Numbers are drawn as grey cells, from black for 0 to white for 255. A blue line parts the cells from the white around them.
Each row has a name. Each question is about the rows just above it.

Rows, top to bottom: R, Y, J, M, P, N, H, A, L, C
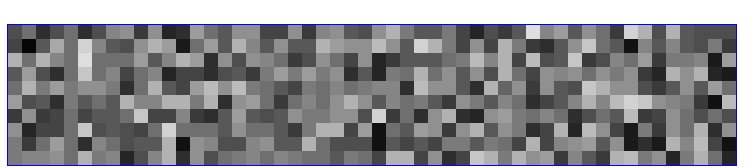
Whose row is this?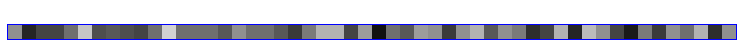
A
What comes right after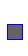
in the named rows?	[144]
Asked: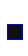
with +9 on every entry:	[26]
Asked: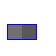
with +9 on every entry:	[120  97]
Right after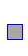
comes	[111]

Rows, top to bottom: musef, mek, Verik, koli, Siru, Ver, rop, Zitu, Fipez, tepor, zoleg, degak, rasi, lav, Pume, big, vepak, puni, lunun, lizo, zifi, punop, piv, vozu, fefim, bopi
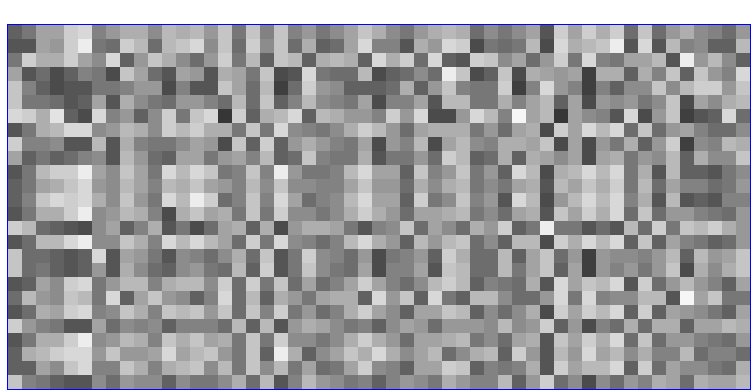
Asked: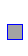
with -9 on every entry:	[154]
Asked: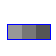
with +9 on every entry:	[161 128  94]
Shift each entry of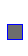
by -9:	[100]
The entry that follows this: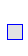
[97]

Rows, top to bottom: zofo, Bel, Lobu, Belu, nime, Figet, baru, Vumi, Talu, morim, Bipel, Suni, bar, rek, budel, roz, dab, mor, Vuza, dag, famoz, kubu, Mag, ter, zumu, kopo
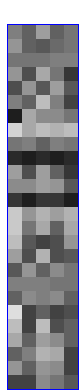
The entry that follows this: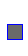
[117]
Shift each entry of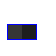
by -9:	[45 21]

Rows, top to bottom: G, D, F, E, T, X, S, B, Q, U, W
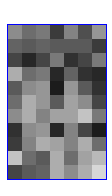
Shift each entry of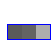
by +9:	[ 99 108 182]
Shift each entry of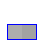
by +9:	[182 171]
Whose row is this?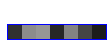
B
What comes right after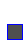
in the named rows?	[150]
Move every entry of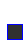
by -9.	[40]

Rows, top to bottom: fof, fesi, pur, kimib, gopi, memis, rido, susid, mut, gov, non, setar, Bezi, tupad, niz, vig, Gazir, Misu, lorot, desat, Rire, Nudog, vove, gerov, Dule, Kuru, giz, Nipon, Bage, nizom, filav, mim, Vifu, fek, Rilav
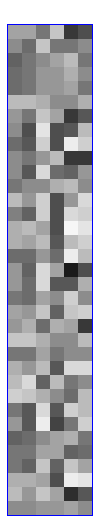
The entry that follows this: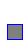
[98]
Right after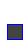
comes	[118]

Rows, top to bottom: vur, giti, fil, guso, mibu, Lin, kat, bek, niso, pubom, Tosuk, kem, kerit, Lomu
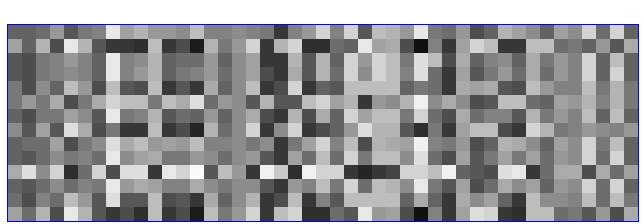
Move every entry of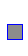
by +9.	[149]
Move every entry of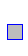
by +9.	[198]
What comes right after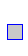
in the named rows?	[46]
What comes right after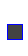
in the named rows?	[211]
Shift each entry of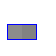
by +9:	[149 139]

